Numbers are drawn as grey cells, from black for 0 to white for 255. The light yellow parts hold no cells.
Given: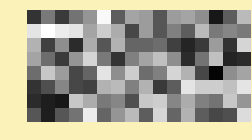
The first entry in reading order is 51
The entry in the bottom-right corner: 220
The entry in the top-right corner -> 186
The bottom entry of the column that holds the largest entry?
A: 30
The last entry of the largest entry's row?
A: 121
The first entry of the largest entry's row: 228
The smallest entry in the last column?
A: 43
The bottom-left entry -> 86
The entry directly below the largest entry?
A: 64
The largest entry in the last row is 236
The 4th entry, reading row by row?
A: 115
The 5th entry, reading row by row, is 149
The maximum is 255
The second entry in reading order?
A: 121
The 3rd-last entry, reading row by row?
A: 71
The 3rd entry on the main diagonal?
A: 142
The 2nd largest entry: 249
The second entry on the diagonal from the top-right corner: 134
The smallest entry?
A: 4
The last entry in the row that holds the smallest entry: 164
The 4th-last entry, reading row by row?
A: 93
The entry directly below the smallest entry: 205
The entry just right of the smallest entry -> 142
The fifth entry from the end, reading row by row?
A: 178
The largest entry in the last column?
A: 228
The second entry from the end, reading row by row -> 79

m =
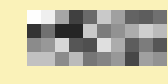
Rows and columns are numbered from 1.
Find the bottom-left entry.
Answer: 193
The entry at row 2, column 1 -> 51
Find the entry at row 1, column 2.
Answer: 239
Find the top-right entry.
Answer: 112
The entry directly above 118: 79
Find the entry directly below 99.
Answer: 172
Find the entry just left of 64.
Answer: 166
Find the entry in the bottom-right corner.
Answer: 146

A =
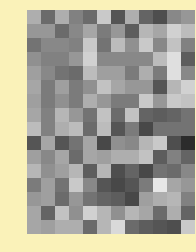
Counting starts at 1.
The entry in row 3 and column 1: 115
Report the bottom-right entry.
201
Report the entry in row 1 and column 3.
174
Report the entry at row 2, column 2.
151
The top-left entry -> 174
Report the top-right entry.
151
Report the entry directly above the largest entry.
115
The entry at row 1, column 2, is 107
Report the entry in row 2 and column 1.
151
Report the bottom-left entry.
166
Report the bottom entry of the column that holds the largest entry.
85
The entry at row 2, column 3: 107
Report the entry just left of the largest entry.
123
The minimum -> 44
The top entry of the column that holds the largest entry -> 78
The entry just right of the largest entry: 166

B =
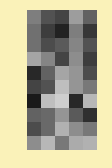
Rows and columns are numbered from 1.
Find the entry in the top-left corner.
126
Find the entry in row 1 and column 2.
82
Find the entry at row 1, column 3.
68
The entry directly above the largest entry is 190
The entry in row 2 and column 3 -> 34
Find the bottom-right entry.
177
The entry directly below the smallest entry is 98
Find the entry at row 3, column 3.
90
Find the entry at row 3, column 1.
112
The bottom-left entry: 141
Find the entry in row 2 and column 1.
112
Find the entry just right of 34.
126

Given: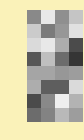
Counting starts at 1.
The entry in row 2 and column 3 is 151
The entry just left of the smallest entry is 108
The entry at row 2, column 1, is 203
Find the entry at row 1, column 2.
232
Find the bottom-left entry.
108
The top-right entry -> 197
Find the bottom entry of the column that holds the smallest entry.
157
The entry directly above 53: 75
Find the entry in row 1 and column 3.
143
